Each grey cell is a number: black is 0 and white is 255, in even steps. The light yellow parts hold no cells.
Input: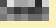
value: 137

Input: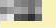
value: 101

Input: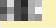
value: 149

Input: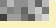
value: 212

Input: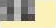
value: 79

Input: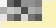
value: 90

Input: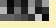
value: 7

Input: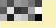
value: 1

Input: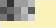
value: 213

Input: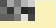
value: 69
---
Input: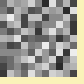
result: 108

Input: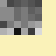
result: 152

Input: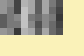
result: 150

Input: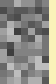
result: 117

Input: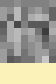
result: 129

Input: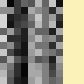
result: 199

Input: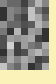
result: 133

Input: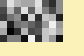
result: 115

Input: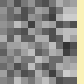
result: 107
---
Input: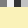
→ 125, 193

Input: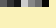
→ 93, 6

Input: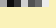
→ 168, 236

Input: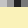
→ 196, 120

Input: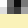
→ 252, 162

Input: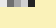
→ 233, 35
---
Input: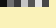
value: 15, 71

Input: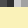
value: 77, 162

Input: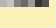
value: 181, 80

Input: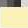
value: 122, 217

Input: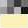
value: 195, 24

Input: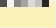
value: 79, 38

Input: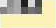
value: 230, 101

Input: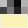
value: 192, 151
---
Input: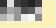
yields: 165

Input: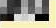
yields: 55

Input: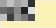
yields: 90

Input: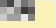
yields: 200

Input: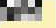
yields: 53

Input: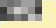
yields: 143
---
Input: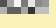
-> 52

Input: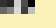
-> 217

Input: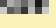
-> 187

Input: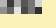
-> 73

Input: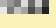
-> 75

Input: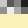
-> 237

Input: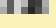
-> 39

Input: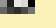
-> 46

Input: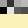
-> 227
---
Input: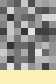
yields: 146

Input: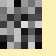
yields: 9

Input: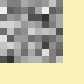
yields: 195

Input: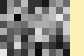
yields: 24

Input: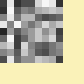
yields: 63
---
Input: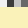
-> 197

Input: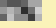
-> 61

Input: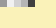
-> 181

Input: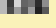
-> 33

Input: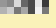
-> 243

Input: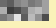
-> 145

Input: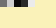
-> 41

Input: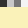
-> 118

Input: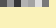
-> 222

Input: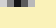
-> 91
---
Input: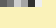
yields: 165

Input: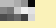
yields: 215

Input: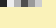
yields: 180

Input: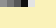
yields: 118

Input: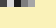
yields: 126

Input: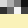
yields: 173

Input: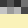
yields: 154

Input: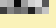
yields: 196

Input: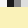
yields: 136

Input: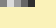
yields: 130
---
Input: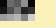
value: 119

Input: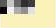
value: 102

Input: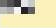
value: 51

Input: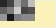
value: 205

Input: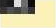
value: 222

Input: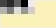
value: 95

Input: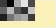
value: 86

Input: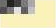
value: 64
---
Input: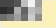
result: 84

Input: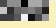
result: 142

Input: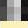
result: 212

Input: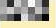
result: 205

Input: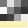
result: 150

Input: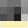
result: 113

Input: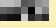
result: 173

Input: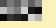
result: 96
